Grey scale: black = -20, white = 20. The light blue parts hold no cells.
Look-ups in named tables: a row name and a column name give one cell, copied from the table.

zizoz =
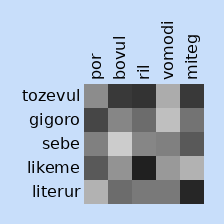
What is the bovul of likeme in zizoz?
3
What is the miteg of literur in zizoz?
-14
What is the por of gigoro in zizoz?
-9
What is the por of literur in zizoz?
8
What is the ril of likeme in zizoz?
-15
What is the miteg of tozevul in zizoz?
-11
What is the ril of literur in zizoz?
-1
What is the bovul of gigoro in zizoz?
1
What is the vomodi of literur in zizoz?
-1
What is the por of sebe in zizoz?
0
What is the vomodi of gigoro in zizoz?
10
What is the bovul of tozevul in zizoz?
-11
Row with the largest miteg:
likeme

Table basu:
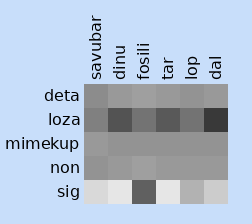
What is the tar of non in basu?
4
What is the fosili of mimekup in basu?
3
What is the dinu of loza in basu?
-7
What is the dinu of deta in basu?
4
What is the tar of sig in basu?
16
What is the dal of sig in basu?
12

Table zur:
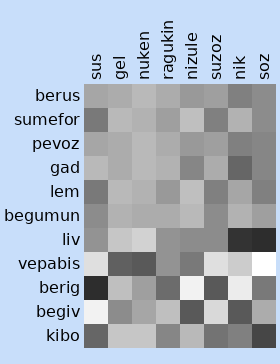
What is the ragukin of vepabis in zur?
3
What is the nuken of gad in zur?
9
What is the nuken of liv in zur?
13
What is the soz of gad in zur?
1
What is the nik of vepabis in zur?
12
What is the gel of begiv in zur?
2
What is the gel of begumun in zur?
8
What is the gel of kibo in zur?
11
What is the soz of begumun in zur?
5
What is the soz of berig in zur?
-1
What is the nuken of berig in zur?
5

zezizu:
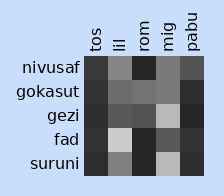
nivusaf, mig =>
-1
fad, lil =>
12
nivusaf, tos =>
-11
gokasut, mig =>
-1
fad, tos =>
-12
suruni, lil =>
0
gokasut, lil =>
-3
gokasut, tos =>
-12
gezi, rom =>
-7
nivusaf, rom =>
-14
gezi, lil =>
-6
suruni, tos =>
-13
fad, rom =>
-14
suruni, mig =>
9

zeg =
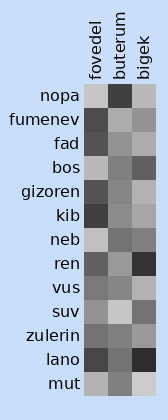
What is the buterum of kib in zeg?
2
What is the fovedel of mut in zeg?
8
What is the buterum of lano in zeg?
-2
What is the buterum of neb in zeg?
-2
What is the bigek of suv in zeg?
-2
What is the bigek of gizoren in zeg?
8
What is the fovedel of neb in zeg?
10
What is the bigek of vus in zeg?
8
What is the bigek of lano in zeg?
-13
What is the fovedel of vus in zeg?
-1
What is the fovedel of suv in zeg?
3
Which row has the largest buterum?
suv

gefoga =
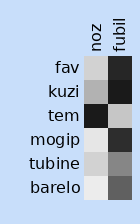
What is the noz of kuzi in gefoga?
8
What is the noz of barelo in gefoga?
17
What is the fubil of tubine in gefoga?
1
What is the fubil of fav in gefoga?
-14
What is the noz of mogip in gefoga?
16
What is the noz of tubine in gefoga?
13
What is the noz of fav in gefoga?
13
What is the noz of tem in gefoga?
-16
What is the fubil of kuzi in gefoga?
-16
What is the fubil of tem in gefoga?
11
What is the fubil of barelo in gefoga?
-5
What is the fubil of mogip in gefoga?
-13

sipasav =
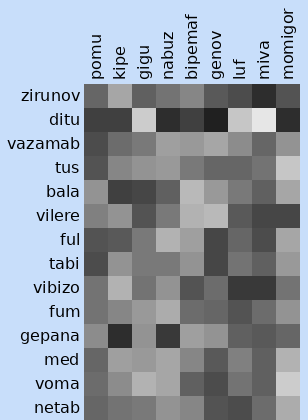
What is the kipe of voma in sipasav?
2
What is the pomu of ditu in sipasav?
-10
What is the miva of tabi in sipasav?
-5
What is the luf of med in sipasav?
0
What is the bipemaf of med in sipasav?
1
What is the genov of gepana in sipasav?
3
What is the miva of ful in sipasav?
-8
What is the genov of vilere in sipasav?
9
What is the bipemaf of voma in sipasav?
-5
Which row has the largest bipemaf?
bala

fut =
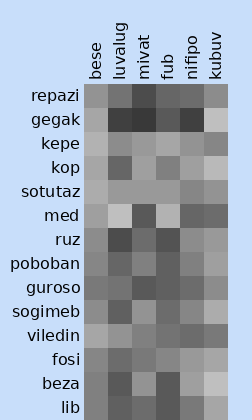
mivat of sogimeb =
3
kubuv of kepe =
1
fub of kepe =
6
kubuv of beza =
10
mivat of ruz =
-3
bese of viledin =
6
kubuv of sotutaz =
3
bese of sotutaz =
7
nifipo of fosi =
4
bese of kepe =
8
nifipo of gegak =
-10
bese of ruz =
2
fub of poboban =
-5
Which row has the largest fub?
med

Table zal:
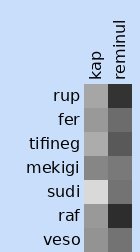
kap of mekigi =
1
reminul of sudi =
-2
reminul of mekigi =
-1
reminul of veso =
-2
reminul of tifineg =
-6
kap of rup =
6
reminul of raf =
-13
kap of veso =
3
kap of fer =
4
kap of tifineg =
7
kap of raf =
4
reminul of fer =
-3
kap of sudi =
14
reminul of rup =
-12
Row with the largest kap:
sudi

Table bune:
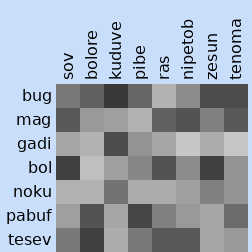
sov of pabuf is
5
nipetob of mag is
-7
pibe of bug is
-4
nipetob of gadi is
11
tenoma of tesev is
4
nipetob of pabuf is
4
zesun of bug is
-8
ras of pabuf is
0
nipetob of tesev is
-6
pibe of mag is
8
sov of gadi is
6
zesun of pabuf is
6
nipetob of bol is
2
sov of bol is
-10
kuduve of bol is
5
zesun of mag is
0
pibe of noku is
7
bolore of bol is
10
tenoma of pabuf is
-3
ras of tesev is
-6

